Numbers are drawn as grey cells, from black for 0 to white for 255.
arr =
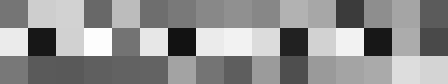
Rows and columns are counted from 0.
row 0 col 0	117
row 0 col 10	178
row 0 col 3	104
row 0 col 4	188
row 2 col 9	155
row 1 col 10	33
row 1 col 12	242
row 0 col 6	121
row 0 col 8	144
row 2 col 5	99
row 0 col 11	167
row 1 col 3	253
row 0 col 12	59
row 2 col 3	95
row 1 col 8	242

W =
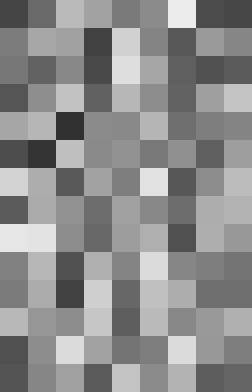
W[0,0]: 69
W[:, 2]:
[186, 161, 136, 194, 49, 191, 89, 145, 140, 81, 65, 140, 219, 160]
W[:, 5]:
[139, 132, 166, 140, 181, 120, 225, 136, 175, 219, 192, 186, 125, 139]
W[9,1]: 183
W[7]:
[91, 171, 145, 109, 161, 136, 109, 173, 179]
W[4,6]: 111
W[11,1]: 150
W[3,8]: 195
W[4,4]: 137
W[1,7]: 154
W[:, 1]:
[105, 167, 98, 142, 182, 52, 173, 171, 227, 183, 172, 150, 141, 134]
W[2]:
[119, 98, 136, 73, 222, 166, 95, 81, 90]
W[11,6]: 135
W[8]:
[230, 227, 140, 104, 157, 175, 80, 174, 152]
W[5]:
[77, 52, 191, 138, 146, 120, 144, 95, 158]
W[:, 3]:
[162, 65, 73, 97, 139, 138, 162, 109, 104, 175, 207, 198, 162, 90]
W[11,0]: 184
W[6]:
[210, 173, 89, 162, 126, 225, 87, 140, 188]
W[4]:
[166, 182, 49, 139, 137, 181, 111, 126, 132]
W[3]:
[85, 142, 194, 97, 183, 140, 98, 159, 195]
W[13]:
[84, 134, 160, 90, 195, 139, 179, 93, 101]
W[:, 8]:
[71, 134, 90, 195, 132, 158, 188, 179, 152, 116, 110, 175, 126, 101]
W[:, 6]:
[236, 88, 95, 98, 111, 144, 87, 109, 80, 134, 173, 135, 219, 179]

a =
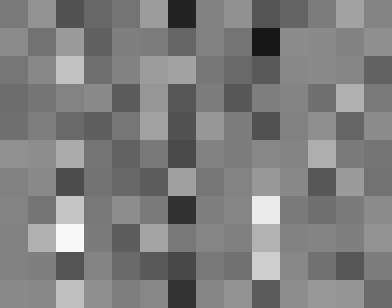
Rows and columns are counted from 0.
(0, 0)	122
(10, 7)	133
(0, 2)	81
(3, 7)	124
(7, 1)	116
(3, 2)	131
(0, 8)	145
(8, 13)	147
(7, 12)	123
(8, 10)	130
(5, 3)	117
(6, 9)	152
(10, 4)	126
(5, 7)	130
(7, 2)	197
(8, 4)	93
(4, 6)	82
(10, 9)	91
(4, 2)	105
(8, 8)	128
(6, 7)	118
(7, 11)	112
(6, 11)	87
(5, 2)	171
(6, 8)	131
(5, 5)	121
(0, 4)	116
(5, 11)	174
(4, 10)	129
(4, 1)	126
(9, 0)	130
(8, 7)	133
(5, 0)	145
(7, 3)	120
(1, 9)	23
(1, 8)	116
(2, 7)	119
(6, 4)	104

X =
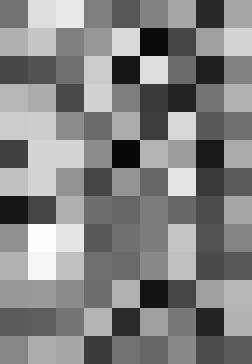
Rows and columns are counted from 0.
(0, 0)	114
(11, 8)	178
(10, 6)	70
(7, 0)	20
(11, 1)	93
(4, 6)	216
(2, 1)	81
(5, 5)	179
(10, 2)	138
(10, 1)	154
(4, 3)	107
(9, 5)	136
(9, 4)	106
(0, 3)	126
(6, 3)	68
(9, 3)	111
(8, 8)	132
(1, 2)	127
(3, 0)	182
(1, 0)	176
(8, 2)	228
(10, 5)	19
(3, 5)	58
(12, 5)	103
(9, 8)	88
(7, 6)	103
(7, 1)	67
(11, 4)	42
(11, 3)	180
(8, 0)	145
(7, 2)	175
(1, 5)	10
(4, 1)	205
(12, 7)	77
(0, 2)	233
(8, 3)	88

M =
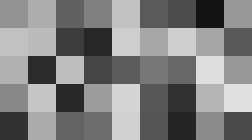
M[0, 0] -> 146
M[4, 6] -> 37
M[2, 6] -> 103
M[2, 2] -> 189
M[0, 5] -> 90
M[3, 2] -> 39
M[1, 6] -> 207
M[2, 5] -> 119
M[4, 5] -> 85
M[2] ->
[177, 43, 189, 69, 92, 119, 103, 222, 152]
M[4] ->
[50, 171, 99, 110, 208, 85, 37, 139, 73]
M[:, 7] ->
[19, 166, 222, 180, 139]
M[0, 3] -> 128

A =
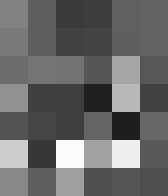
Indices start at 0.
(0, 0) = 130
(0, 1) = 95
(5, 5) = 88
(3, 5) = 66
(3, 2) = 63
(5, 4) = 238
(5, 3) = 162
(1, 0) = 122
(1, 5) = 98
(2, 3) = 86
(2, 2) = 114
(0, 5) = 98
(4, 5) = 103
